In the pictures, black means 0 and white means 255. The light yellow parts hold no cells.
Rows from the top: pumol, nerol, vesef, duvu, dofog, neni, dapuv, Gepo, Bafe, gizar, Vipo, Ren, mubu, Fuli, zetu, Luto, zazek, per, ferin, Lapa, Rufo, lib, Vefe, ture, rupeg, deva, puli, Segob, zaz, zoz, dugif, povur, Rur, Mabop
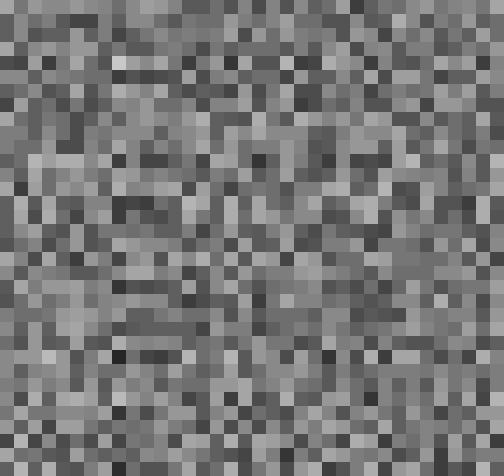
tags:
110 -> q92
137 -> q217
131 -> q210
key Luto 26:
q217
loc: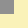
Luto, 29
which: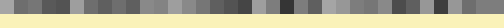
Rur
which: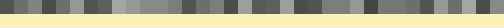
per
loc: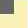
Rufo, 29

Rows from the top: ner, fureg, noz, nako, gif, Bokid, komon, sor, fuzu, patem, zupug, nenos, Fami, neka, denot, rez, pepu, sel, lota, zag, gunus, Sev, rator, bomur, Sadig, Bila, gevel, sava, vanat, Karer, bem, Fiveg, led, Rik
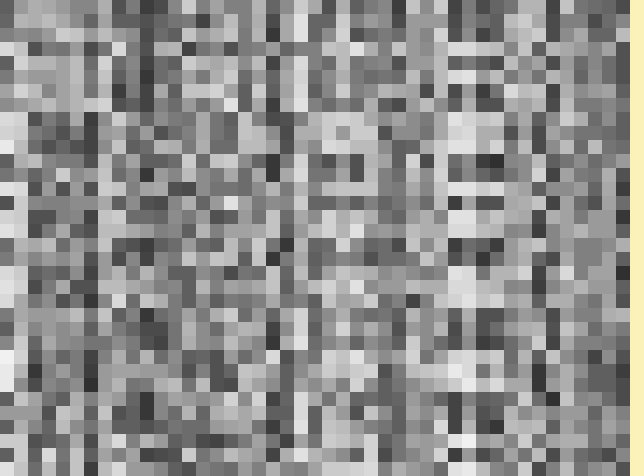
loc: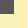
Bila, 3
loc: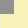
pepu, 27
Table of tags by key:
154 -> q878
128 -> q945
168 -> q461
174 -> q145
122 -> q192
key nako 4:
q192
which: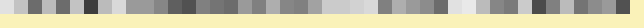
Rik
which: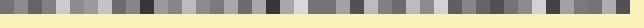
Fami
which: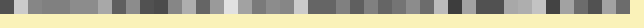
denot

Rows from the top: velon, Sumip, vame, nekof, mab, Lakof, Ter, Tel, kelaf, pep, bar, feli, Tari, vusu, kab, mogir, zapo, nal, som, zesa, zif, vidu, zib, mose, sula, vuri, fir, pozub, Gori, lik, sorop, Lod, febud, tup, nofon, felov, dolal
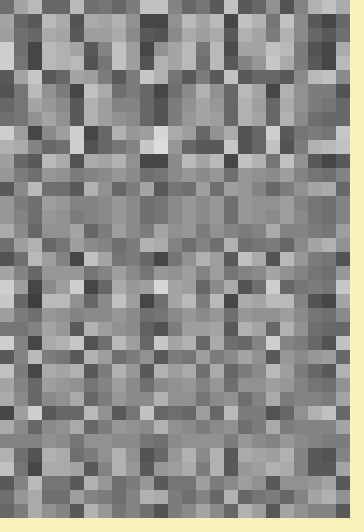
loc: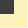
vidu, 3
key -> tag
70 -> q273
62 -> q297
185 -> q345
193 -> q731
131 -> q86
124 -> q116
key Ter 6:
q273
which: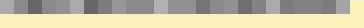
Gori
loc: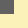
mose, 11
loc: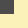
nekof, 17
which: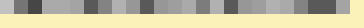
tup

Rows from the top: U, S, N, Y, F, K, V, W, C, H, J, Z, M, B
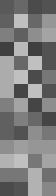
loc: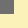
M, 4
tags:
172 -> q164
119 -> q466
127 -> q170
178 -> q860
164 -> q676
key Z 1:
q860
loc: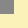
B, 4
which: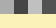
V
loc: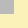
Y, 2
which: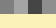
W
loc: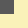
U, 1

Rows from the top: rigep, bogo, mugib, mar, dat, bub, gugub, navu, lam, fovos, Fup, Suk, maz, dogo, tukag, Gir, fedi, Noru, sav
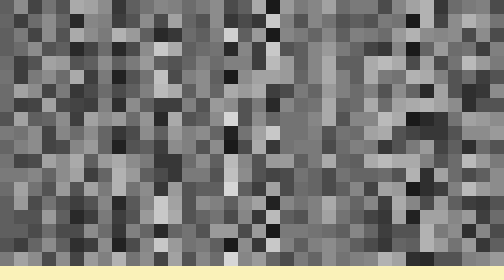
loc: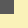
tukag, 10
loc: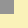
lam, 11

